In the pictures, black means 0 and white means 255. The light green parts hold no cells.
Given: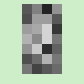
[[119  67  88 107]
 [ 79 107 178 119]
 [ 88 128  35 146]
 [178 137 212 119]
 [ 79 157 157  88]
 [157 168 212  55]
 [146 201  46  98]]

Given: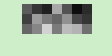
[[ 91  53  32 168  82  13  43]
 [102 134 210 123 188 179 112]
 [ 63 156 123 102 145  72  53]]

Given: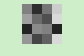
[[129  45 117 205]
 [150  69  98 217]
 [160 107  79 217]
 [ 35 138 129  35]]

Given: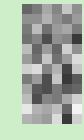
[[188  78 133 122 167 207]
 [167  90  78 122  90 102]
 [188 102 155 102 207 144]
 [155 113 197 113 155 219]
 [102 122 167 133 197 144]
 [113 133  78 144 133  57]
 [144 144 178 144 122 155]
 [122 155  78 197  57  90]
 [178 167 155 219  57 207]
 [231 178 167 188 102 243]
 [122 188 113 155 167 122]
 [207 219 133 178  69 197]]

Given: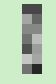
[[114  39]
 [ 71  71]
 [165 102]
 [135 135]
 [ 81 156]
 [198 165]
 [114 187]]

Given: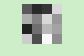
[[ 89  42  54 216]
 [205  78 248 141]
 [ 33 111 184 163]
 [174 131 216 152]]
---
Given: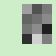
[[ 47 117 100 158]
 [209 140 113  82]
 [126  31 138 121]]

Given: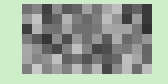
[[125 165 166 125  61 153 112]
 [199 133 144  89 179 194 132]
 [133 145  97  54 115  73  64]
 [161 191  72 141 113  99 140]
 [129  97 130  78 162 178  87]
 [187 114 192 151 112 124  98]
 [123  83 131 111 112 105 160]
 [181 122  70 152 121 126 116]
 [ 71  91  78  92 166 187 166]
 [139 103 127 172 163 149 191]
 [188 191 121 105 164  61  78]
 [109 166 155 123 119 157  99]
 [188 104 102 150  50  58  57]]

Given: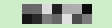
[[ 21 104]
 [ 42 105]
 [123 219]
 [104  32]
 [224 173]
 [ 77 174]
 [124  11]]

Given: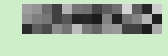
[[ 42 146 158]
 [ 95 127 147]
 [ 75 119 107]
 [140  64  64]
 [116  86 178]
 [189  36 117]
 [120  39 111]
 [100  28  68]
 [148 129  92]
 [153  33 111]
 [ 65 114 212]
 [ 64 132  93]
 [ 29 181  39]
 [170  31 204]]

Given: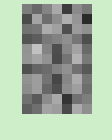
[[ 95 113 140 146  80 149 147  84 114  75 125]
 [111  90 157 157 101 163 193  93 118 164 104]
 [163 140 103 115 108 146 131 121 172 109 132]
 [156 169  79  70 129  75  78 130 160 140 169]
 [ 74  51 141 134 145 116 135 143  79 175  59]
 [170 113 158 171 112 178 163 118 155 149 138]
 [143 126 110 117  88 121 106  78 144  42 118]]

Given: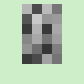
[[ 58 147 135  59  85 181]
 [ 75 110 168 179 201  75]
 [162  53 117  57 149 185]
 [116 127 158 168 155 118]]

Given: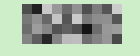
[[132 109 120  78]
 [ 94 157 145  32]
 [ 39 134 103 200]
 [132  82 196 152]
 [187  97  85 107]
 [190  79 202 145]
 [110  20 121  79]
 [131 109 141 124]
 [150 152 144  85]
 [ 73 157  85 204]]

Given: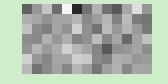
[[184 209 148 141 194 175  97]
 [114 151 181 137 140 166 150]
 [138 134 154 177 127 146 195]
 [162 165 172 151 165 163 108]
 [134 166 207 174 147 164 246]
 [182 206 182 131 208 181  39]
 [157 200 165 144 145 138 114]
 [119 136 133 189 114 157 177]
 [160 128  89 136 187 181 113]
 [178 175 145 166 152 131  89]
 [136 170 151 105 181 187 167]
 [166 151 164 162 153 124 222]
 [165 156 141 193 122 116 151]]
